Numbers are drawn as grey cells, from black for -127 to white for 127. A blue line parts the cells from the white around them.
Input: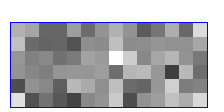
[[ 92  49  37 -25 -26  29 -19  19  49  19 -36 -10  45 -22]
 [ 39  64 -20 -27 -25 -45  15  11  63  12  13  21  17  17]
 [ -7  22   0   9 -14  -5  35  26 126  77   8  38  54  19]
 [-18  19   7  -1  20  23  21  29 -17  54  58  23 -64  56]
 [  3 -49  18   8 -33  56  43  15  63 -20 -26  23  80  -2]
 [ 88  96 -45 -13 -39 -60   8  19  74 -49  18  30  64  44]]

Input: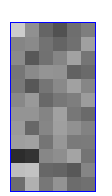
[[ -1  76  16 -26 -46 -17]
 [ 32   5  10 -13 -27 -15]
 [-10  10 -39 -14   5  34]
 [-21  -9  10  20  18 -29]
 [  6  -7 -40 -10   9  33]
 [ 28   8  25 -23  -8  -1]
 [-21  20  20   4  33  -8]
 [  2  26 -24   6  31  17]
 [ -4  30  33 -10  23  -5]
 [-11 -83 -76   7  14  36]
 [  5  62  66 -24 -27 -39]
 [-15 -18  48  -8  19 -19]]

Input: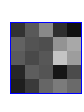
[[-110  -77  -38    9  -81]
 [  40  -29  -44  -49   19]
 [  29  -36  -54  -40   68]
 [ -52  -88  -34  -43 -105]
 [ -21  -97  -69  -25   -4]]

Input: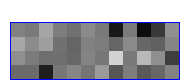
[[  16    1   -5   37   -2  -14   10   -6 -103   -4 -114  -70]
 [   5   39   12   30  -14  -26    1   -3  -26   10  -24  -31]
 [ -64   15   -4  -17  -16  -24    4   -8   83   -6   56   15]
 [   3  -21  -20  -96   -8    6  -10   27  -41   -1  -38  -24]]

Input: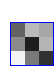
[[ 38 -28  58]
 [ 52  11 -98]
 [-77 115  -6]]

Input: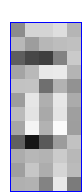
[[  53   12   84   84   94]
 [  64   56   29   55   61]
 [  74  -33  -56  -64    2]
 [  52   36   57  104  106]
 [  18   66   67  -16   50]
 [  43   29  102   47  103]
 [  31   59   99   41  100]
 [  30   38  116   50  123]
 [  66  -31 -105  -38   28]
 [  56   44   55   51   75]
 [  59   31   70   45   85]
 [  -4   48   50    3  104]]

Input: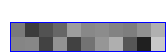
[[ 48  -5 -67 -45 -25  29   8  12   3  -1  17]
 [ 72   5   7 -61  18 -62 -12  22  47 -41 -95]]
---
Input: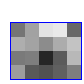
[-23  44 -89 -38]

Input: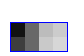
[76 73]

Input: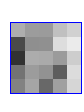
[81 93 42 28  2]

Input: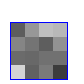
[ 56 -33 -23  84]

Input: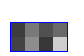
[-22 -72]

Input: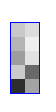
[92 52]
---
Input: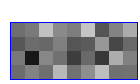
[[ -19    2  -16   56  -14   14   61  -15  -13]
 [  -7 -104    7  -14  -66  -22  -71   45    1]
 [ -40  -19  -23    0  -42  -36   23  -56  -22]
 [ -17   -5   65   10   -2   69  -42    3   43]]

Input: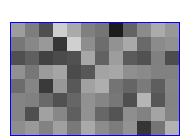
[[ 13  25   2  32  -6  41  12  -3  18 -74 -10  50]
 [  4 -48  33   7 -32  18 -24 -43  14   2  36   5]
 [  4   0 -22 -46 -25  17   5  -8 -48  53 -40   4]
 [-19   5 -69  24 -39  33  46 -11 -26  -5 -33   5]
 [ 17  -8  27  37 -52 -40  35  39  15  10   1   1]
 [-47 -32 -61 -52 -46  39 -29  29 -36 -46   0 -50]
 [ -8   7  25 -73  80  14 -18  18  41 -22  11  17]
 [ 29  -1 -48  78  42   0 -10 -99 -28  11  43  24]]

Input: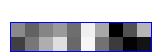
[[ -63   -8   46   94  -23  118  -13  -68 -124 -108]
 [  10  -29    5   26  -17  112   40 -127  -46   54]]

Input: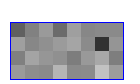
[[ 26  13  10  53  10  11  66  28]
 [  0  36  22  16  -2  25  40  -1]
 [ 31   7  16  27  37  11 -77  21]
 [-31   1  26 -20  31   7  10  10]]

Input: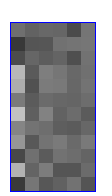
[[-69  -9 -40 -30 -13 -43]
 [ 50 -27  -3 -42 -42 -20]
 [-55 -15 -36 -13 -18 -27]
 [ 22 -39 -12  -5 -21  -6]
 [  5 -12 -17 -33 -36 -24]
 [ 65 -32   2 -29 -19 -36]
 [ -5 -36 -20 -24 -26 -18]
 [ 45 -46  -4  -6 -24 -12]
 [ 56 -37  -1  -9 -23 -15]
 [-51 -25 -34 -27 -48 -13]
 [-71 -42 -41 -14 -11  -9]
 [-16 -29 -23 -25 -52 -10]]

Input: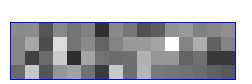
[[-22  72 -42  20  33 -15 -68  73 -17  53  -7 -10 -14 -20 -30 -39]
 [  6 -62 -20  75 -81  37 -13 -19 -15  49  22  23 -28 -15 -70 -71]
 [  6  39 -50  92 -11  11 -27   4  25  25  35 125   3  46 -30   4]
 [ 10  12 -42   8 -12   1 -79  10  -9 -46 -34  18  25   0   6  15]]

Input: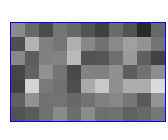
[[-44 -36 -14  10 -18  12 -16 -14 -30 -23  -8]
 [-31  17 -13 -12 -23 -13   0   7  -8 -37  19]
 [-61  84  -5 -14 -49  42  72  15  46  44  90]
 [-57 -29  17 -10 -54   2   0  16 -33 -14  14]
 [  8 -34   1   3  58 -44 -42 -16  26 -32 -61]
 [-48  51   0  -9  48   7 -14   9  32  19 -12]
 [ 11 -24 -52 -11 -24 -44 -63 -21 -44 -86 -23]]
